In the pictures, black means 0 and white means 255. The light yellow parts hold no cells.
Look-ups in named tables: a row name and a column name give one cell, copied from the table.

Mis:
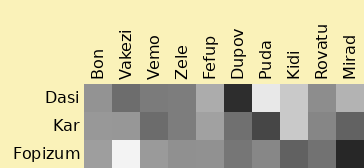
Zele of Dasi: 125
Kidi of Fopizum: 97
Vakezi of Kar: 151
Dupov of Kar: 112
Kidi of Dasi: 201
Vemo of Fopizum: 154
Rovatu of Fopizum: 114
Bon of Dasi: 147
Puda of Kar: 70
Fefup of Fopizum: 145
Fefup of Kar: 161
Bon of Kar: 152
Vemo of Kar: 108
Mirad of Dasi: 179
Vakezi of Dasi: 109
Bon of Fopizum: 158
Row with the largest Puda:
Dasi

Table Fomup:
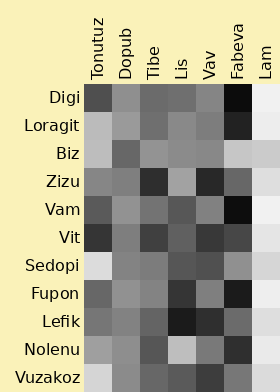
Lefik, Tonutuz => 118
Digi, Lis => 111
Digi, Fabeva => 12
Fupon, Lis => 53
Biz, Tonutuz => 189
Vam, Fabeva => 13
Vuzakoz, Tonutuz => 213
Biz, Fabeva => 198
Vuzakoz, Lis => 90
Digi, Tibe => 107
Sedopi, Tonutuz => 220
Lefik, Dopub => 130
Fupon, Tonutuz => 103
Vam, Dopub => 146
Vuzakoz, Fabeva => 119
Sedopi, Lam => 214
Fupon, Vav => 127
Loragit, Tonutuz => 187
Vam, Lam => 241
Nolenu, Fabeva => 47

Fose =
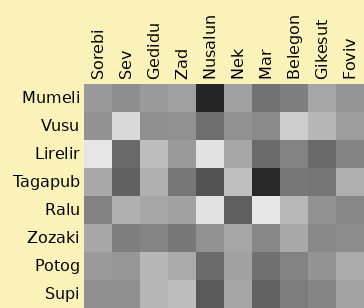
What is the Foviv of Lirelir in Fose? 132
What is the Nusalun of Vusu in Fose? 110
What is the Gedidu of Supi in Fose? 183
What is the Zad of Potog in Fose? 170
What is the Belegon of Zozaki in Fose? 169
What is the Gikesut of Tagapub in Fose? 117
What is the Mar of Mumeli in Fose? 114
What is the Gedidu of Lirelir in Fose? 190
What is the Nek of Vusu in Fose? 146
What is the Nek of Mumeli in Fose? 160
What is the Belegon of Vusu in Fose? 205
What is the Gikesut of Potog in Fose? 148
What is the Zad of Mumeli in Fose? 160
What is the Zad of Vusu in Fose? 145
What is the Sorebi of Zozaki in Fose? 166
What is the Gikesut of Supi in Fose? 133
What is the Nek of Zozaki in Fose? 166
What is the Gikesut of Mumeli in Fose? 167
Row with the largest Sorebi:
Lirelir

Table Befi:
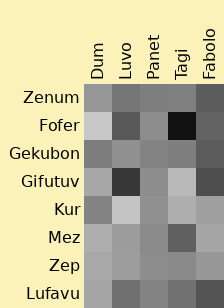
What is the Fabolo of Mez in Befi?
166
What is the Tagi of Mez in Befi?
96
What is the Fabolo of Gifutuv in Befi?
78
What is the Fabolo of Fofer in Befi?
99
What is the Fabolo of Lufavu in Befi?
84
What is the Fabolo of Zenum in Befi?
93
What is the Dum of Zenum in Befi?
150
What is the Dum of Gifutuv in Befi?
167
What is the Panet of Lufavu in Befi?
131
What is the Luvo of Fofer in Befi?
89
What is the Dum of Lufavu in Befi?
165
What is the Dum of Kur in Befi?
132
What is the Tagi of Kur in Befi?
174
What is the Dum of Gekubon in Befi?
125
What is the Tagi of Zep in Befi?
138

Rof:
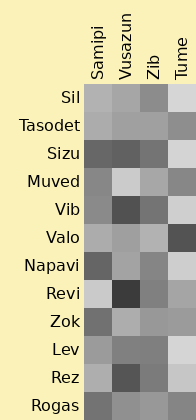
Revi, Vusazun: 59
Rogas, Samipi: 115
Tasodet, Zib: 160
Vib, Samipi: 138
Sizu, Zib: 116
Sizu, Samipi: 103
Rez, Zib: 123
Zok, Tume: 155
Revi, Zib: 128
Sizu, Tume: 212
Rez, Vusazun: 85
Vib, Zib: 116
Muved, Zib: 167
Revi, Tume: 165
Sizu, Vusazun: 97
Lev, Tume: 213
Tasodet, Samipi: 172
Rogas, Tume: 133
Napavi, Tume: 206

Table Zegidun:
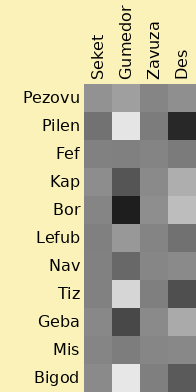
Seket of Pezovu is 146
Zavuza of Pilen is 124
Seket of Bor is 133
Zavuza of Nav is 134
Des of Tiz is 79
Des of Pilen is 40
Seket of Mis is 133
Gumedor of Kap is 85
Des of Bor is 189
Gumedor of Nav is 104
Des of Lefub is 113
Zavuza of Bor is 142
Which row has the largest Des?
Bor

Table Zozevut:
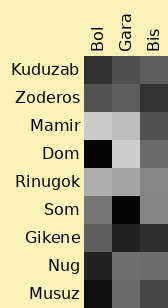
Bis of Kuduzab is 95
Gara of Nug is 112
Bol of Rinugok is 173
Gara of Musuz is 107
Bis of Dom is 106
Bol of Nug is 35
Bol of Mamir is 201
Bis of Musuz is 72
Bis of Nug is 109
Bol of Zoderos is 83
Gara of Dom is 205
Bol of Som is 118

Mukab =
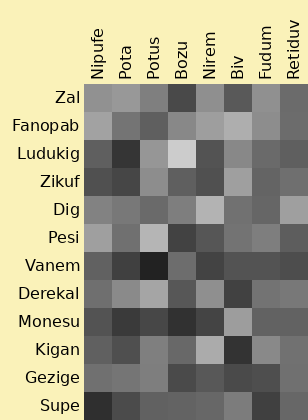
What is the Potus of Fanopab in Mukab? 95
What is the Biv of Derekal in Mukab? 65
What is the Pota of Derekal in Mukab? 138
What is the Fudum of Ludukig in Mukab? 106
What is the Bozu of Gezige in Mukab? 74
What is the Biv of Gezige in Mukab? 74
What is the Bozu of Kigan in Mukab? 104
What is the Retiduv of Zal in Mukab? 107
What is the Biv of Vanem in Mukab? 83
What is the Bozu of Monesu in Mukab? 49

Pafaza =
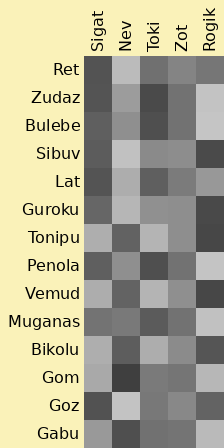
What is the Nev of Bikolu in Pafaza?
93
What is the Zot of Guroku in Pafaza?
142
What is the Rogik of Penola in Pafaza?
196
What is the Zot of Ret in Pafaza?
132
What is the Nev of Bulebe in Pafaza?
143
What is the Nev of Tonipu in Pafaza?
98

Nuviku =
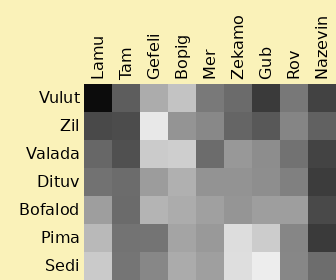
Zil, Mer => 136
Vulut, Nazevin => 66
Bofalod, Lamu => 158
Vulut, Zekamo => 107
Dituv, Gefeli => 156
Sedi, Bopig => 171
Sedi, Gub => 237
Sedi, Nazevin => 109
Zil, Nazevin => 97
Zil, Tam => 76
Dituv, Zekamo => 147
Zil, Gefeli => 232
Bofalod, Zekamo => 149
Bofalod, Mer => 160

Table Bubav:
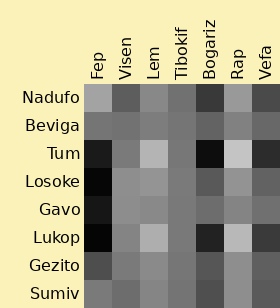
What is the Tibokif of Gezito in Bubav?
118
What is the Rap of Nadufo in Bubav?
153
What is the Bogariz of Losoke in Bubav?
89
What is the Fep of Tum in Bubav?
26
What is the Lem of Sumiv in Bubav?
133
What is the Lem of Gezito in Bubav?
138
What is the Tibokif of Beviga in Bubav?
117
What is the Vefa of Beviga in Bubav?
104
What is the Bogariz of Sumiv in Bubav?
79
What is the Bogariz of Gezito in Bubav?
86
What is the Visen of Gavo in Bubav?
141
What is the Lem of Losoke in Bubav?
148
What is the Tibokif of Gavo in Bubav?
121
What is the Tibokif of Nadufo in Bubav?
113
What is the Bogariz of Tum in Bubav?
13
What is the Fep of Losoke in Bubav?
6
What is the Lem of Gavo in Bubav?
137

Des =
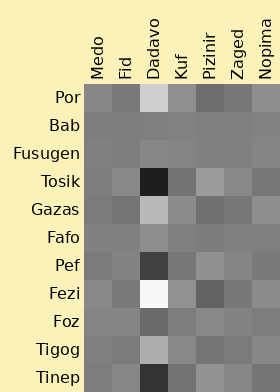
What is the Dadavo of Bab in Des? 127
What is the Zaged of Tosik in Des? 136
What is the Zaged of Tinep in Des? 135
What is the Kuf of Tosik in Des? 115
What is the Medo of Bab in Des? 126
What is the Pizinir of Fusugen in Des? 128
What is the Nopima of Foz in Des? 125
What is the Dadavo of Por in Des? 207

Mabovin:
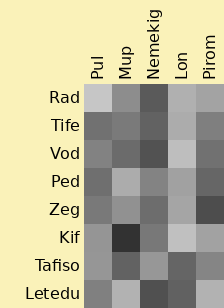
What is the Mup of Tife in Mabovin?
122
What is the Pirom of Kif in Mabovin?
162
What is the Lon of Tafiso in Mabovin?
101
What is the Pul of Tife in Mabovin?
113
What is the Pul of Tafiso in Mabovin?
150
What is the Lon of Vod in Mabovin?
190
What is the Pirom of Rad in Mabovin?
163
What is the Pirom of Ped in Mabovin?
102
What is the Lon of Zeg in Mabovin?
165
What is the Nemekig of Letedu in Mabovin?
80
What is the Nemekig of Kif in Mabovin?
120
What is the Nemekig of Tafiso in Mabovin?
151

